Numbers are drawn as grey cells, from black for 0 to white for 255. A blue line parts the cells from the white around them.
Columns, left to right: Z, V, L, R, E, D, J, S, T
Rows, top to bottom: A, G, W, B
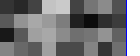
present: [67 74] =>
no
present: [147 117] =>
no
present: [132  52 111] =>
yes

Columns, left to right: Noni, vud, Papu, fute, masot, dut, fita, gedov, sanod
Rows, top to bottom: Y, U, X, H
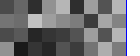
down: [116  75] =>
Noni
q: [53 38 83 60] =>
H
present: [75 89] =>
yes
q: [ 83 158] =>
X

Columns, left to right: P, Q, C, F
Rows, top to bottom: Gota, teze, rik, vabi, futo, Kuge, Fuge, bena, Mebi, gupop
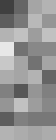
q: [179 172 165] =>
gupop
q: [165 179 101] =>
Kuge
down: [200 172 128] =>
P

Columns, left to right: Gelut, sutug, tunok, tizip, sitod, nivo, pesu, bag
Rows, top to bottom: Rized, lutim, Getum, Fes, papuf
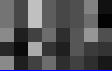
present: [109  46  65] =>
yes
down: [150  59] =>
pesu
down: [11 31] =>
sutug
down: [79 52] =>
bag
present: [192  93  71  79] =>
yes

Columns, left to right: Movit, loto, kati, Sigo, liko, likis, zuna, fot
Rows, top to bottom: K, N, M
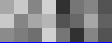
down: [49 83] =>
liko
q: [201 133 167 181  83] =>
N
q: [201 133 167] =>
N
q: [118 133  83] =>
K
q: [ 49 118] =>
K

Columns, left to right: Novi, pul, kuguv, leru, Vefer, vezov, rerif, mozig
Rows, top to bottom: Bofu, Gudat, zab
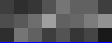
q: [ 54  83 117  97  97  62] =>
Bofu
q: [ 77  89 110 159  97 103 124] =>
Gudat
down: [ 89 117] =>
pul
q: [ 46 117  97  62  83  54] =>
zab
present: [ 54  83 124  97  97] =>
no
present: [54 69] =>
yes

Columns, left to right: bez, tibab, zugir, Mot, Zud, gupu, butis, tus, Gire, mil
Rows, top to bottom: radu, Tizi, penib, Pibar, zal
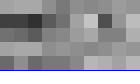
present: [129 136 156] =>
yes
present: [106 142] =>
yes
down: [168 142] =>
tibab
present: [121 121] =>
yes

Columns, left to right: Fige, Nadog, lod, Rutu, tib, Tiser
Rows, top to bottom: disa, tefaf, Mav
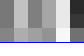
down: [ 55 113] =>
Tiser
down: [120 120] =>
Fige
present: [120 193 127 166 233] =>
yes
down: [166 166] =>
Rutu

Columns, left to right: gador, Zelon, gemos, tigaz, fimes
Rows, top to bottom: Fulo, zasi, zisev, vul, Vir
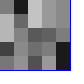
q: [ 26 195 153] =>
Fulo
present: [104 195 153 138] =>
yes
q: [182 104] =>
zasi
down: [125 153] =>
tigaz
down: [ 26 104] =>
Zelon
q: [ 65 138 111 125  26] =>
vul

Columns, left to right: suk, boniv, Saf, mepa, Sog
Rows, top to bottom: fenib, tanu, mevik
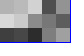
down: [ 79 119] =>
mepa
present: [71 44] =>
yes

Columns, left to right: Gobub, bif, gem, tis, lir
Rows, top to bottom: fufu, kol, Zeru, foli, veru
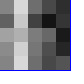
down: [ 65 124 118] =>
gem
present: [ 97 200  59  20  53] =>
no

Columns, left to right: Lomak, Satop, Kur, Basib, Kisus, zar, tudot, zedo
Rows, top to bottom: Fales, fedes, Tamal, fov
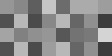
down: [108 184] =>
Kisus
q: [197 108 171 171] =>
Fales
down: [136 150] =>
Basib
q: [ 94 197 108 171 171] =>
Fales

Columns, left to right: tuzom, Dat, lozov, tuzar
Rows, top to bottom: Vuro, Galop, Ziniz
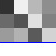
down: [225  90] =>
lozov
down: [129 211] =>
tuzar

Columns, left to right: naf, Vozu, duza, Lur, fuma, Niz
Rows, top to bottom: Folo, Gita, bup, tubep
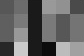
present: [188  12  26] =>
no
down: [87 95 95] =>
naf
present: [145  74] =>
yes
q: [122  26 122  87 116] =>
Gita
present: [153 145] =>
yes

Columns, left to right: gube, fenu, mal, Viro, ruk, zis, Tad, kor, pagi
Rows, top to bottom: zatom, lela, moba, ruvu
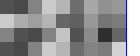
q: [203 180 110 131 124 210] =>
ruvu
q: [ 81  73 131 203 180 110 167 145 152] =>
zatom
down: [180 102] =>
ruk
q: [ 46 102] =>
moba
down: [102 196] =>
ruk
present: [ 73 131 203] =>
yes
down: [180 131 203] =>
Viro

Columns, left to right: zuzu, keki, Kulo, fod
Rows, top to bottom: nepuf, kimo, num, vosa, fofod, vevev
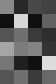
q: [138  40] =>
nepuf
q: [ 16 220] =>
fofod
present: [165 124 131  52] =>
yes
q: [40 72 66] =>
nepuf
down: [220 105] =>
fod
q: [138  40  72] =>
nepuf

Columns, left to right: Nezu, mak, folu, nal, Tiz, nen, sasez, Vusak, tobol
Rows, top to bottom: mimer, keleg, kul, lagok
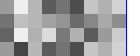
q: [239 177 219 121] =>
kul
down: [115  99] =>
Nezu

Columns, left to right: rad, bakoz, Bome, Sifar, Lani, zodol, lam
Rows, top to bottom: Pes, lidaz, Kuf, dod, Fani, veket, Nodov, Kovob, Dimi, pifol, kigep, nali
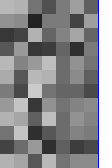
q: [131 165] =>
Kuf
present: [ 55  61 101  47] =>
yes
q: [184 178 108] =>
veket
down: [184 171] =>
rad
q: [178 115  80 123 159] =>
Pes

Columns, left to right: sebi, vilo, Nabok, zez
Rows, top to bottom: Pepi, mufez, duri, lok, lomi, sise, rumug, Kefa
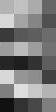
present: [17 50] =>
yes
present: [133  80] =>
yes
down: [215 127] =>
sebi
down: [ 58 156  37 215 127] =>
sebi

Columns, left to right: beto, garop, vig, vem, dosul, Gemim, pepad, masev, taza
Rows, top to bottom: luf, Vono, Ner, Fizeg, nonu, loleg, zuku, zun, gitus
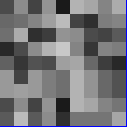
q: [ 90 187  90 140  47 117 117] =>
gitus
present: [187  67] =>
yes

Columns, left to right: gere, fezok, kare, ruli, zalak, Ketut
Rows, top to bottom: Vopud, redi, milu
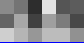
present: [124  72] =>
yes
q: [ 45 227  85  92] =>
Vopud
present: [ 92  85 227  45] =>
no
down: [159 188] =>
ruli
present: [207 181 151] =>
yes
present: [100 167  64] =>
yes

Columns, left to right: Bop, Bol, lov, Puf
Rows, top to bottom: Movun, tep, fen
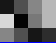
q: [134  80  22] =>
fen
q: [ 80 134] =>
Movun
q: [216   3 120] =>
tep
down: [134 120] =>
lov

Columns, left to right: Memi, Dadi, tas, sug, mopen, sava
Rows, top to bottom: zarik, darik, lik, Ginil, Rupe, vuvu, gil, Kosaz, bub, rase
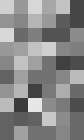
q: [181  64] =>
gil
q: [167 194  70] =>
zarik

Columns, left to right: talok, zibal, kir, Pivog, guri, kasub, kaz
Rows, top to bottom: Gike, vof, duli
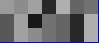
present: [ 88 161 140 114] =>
yes
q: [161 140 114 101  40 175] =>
duli
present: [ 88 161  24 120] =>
no
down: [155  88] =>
talok
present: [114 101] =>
yes
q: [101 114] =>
Gike
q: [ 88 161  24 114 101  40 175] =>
vof

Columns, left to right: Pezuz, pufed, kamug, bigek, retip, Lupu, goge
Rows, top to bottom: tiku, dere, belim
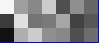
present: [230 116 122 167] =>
no
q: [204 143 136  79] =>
belim
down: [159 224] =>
pufed

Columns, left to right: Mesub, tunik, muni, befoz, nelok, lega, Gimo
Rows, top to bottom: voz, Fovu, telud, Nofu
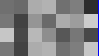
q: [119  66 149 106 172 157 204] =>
Fovu
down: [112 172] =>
nelok

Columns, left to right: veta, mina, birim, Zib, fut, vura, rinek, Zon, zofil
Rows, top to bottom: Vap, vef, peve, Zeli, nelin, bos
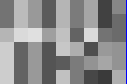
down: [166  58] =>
Zon
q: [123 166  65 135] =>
Vap

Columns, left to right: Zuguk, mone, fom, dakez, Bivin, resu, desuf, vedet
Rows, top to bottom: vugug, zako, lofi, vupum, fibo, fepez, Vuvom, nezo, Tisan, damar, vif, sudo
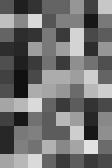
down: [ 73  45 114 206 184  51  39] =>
desuf
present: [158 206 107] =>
no
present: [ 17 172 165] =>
yes
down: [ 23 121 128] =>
mone
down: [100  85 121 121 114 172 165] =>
dakez
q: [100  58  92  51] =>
nezo
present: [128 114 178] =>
yes

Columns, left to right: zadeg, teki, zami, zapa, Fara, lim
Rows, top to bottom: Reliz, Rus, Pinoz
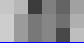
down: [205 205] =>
zadeg
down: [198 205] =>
zadeg
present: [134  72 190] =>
yes
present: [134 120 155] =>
no
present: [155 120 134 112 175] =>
yes

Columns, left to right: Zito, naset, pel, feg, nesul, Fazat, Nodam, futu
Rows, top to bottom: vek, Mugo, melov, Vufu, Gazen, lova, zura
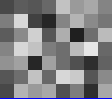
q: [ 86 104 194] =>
vek
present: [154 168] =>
yes
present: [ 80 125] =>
yes
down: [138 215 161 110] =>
naset

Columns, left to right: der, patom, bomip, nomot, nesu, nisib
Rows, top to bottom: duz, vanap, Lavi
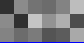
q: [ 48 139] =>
duz
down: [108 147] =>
nomot
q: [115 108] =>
duz
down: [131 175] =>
nesu

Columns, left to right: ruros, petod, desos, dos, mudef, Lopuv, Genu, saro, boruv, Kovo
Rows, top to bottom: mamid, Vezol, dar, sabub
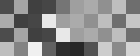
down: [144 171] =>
Genu
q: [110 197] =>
Vezol
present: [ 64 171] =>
no
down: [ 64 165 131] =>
petod
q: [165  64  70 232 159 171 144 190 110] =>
dar
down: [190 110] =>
boruv

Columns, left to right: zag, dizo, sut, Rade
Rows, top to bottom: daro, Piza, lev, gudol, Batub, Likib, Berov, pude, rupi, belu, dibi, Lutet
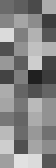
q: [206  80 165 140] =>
dibi
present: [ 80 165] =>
yes
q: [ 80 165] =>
dibi
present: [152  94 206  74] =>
no
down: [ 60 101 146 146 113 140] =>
Rade

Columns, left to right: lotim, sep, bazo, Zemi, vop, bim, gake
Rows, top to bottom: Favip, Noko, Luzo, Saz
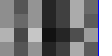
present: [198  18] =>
yes
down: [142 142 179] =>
lotim
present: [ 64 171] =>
yes

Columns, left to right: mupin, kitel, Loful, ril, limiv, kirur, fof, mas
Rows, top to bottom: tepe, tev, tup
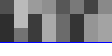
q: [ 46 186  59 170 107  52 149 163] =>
tev
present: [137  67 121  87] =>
no
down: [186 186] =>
kitel
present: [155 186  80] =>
no

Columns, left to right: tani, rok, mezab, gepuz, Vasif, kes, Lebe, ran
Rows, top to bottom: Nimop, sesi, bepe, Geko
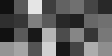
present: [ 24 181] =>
yes
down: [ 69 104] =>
Lebe
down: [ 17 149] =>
tani
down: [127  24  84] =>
mezab
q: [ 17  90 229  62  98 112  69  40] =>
Nimop
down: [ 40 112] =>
ran

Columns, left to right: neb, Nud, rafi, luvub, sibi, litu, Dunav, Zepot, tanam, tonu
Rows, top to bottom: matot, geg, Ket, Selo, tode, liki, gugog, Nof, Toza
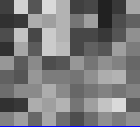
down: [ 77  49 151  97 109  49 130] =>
neb
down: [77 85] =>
tanam
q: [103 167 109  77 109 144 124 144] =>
Toza

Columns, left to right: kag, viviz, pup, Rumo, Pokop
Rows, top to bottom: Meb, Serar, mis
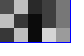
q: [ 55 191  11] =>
mis
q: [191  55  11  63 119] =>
Serar
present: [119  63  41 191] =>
no
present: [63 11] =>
no
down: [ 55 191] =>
viviz

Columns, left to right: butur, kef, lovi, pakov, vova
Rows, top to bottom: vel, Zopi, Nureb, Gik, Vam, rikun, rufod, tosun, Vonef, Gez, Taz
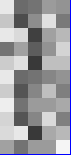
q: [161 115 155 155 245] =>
Taz
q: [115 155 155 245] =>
Taz
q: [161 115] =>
Taz
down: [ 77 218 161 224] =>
kef

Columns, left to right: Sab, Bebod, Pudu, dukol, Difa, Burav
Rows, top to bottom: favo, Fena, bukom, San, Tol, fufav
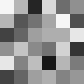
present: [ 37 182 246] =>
no
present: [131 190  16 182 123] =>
no
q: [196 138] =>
San
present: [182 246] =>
no
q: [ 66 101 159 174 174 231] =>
bukom

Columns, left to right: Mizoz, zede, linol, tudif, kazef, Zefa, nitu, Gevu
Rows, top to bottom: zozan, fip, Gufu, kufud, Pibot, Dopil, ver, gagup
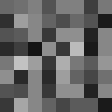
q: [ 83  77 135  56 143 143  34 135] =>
ver
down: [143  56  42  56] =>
tudif
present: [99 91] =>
no
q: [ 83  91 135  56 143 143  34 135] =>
Gufu
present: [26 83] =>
no

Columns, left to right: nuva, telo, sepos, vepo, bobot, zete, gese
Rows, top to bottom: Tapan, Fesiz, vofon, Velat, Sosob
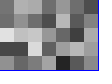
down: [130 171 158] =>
gese
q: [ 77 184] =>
Fesiz
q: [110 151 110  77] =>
Tapan
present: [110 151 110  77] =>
yes
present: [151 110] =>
yes

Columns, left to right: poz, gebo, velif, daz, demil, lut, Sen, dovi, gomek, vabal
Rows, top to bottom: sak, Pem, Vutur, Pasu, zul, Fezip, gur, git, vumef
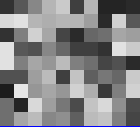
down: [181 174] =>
daz
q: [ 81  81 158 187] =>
Fezip
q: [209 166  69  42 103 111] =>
Vutur
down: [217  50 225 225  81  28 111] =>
poz
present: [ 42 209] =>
yes
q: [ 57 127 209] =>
gur

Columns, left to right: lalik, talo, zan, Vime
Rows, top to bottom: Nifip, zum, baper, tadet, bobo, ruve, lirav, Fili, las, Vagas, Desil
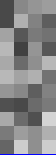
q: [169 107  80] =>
las
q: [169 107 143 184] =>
bobo

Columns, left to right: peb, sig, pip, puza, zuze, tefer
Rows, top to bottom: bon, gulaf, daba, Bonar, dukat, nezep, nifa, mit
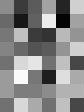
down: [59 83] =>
pip
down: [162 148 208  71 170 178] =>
tefer

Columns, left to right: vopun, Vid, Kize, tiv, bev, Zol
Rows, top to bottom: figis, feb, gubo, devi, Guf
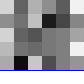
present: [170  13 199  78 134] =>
no
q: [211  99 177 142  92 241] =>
figis
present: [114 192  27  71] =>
yes
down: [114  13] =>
Vid
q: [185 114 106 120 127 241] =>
devi

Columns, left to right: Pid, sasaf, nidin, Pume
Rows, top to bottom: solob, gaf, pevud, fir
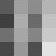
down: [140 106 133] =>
nidin
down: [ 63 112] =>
Pid

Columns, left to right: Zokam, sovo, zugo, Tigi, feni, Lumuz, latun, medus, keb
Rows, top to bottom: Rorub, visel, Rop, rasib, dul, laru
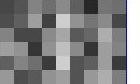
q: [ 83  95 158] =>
dul
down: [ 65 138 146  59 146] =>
Tigi
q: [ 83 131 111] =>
Rorub
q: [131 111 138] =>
Rorub
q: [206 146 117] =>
visel
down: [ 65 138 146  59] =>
Tigi

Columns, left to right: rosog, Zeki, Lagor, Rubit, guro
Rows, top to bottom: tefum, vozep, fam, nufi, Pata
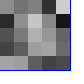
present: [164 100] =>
no
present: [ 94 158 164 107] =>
yes
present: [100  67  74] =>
no
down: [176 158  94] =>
Lagor
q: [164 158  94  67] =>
Pata
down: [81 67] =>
rosog
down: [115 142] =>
Zeki

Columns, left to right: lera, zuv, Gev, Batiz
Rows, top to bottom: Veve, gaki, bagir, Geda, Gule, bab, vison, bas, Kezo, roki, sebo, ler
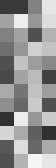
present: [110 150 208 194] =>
yes
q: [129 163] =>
bagir
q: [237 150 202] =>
Kezo
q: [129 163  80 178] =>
bagir

